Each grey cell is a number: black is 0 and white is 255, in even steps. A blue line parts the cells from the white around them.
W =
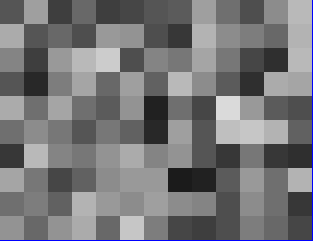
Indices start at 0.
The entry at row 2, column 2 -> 153
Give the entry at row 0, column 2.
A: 62
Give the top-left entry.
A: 85
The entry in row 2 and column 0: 132
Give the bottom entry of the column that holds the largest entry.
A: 78
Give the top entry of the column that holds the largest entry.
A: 111
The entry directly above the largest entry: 91
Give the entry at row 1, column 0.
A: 171
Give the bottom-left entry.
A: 147
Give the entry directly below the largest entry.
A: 191
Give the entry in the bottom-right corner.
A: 70
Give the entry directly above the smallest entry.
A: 147
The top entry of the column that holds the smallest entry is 91
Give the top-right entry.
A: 185
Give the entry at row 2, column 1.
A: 62
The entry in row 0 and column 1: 159
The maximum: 218

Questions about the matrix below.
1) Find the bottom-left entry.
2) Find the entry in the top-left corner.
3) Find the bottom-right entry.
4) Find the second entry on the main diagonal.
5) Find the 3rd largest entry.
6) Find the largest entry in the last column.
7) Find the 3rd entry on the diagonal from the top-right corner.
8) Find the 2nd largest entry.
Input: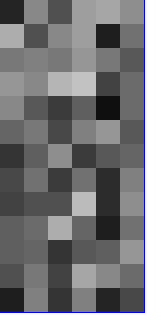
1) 30
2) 36
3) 72
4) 80
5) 181
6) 150
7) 150
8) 187

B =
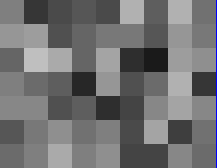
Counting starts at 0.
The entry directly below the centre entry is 46
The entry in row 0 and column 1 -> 54
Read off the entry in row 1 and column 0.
150
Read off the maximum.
191
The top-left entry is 127
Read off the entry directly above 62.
164
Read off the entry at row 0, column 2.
74
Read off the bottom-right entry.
107
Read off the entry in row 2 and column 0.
101
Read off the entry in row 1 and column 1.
157
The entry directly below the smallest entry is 107
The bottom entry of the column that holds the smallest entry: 68
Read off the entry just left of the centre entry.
39
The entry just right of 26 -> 157
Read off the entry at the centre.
150
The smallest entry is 26
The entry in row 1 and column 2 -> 80
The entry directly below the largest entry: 107

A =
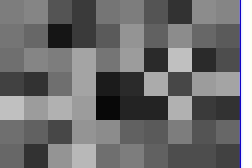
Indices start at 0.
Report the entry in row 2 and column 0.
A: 111
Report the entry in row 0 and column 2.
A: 84
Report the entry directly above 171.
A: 42
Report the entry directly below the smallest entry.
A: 140
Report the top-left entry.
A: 125
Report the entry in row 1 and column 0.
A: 117
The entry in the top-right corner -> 133
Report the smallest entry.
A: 8
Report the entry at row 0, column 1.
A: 133
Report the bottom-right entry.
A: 65
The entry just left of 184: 148

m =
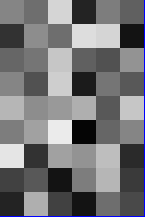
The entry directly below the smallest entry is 147
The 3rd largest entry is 221
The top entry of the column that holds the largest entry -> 213
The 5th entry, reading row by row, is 125
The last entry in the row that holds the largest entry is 133
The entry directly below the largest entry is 161
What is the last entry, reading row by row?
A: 73
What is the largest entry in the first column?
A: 229
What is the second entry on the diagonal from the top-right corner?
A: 213
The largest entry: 235
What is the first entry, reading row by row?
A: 133
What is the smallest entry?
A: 5
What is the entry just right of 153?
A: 175
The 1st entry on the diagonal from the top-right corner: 96
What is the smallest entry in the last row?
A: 19
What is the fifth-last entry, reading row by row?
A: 175

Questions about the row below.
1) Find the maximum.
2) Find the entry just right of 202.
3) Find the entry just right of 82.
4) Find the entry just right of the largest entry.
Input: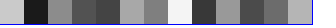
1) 244
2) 26
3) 68
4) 56

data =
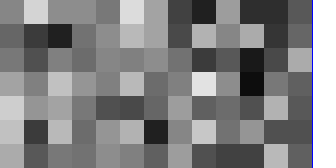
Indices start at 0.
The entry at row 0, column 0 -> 134
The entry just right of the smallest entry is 120
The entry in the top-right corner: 88
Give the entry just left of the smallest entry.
141
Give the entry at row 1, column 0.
102
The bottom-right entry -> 96
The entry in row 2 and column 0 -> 120
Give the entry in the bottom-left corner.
171
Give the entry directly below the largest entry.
96
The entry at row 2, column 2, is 128
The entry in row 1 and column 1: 59
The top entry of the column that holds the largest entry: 32
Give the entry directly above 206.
163
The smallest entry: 13
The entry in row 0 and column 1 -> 212
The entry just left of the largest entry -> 128

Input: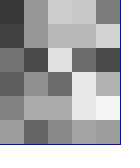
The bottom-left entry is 157
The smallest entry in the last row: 101
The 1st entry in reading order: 57
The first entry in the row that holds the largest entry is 131
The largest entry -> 245
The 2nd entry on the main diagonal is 151
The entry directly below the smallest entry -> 65
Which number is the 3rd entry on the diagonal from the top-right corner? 224
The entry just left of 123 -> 199

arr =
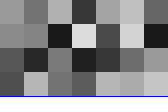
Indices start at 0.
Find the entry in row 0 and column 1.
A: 115
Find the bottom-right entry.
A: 198
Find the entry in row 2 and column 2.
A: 123
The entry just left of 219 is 25
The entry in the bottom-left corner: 80
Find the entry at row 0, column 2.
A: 177
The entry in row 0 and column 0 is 155
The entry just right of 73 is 211

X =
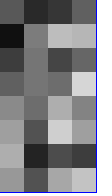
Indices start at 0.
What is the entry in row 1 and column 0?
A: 16
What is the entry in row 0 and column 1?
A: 41
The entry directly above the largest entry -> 102
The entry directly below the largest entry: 131
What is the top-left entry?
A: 88
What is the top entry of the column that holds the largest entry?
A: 96
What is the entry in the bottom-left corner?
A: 152
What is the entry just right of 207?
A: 159
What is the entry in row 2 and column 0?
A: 61
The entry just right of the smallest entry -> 124
